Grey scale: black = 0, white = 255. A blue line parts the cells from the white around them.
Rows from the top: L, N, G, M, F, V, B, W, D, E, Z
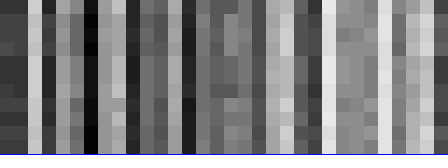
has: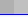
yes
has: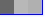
no

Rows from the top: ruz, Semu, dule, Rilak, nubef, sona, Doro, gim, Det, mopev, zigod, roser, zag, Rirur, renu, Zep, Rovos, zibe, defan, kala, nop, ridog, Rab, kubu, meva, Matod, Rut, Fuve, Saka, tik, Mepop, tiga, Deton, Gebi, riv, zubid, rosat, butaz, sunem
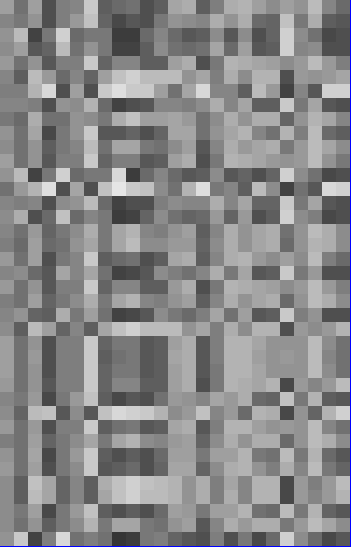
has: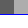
yes
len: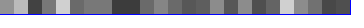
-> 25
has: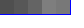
no
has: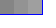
no
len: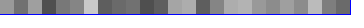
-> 25

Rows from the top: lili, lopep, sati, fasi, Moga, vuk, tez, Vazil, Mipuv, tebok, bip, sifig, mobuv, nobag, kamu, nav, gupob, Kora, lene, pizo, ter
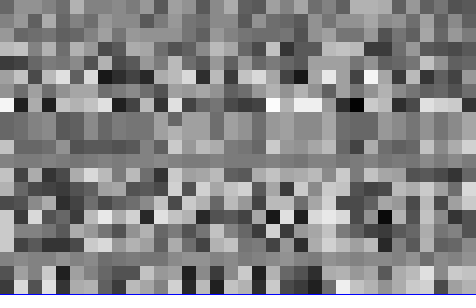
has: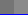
yes
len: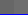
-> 2
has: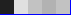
no
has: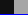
no

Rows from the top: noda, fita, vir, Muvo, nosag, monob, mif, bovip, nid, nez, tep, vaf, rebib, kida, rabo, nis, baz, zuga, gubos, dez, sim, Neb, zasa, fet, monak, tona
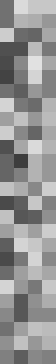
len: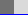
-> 2
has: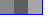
no

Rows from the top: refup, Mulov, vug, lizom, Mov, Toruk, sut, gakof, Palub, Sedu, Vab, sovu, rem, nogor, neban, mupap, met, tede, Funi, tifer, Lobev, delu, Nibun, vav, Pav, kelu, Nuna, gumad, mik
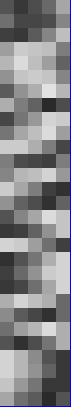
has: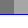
yes
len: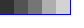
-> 5
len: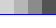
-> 4

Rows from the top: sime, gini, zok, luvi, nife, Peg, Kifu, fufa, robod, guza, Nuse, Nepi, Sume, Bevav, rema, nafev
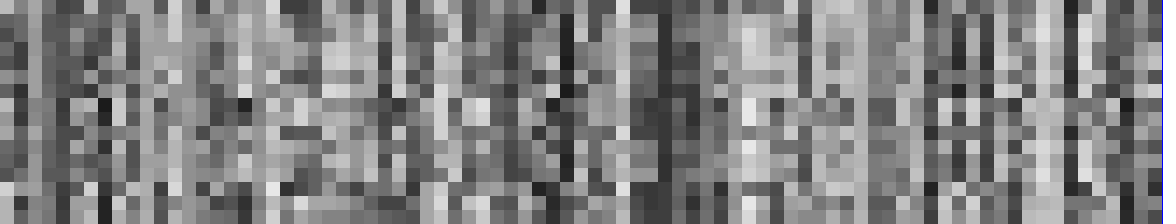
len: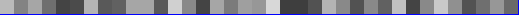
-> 37
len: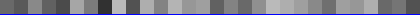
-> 30
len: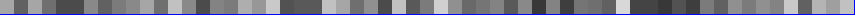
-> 61
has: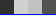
yes
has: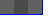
yes
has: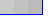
no

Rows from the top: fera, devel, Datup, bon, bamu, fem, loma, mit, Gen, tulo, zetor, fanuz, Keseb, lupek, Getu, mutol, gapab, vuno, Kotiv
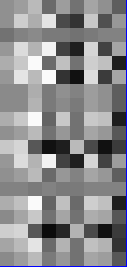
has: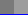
yes
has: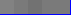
no
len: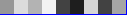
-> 9
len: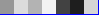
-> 7
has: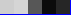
yes

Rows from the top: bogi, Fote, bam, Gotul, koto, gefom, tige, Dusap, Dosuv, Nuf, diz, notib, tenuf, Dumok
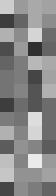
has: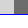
yes
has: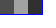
no
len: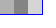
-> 3

